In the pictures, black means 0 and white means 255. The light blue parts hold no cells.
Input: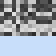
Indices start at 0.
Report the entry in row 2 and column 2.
225
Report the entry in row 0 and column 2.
213
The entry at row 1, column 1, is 122
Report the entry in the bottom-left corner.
110
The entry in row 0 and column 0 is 85
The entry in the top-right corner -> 188
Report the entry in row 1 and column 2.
134
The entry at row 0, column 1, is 201
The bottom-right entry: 44
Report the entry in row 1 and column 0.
56
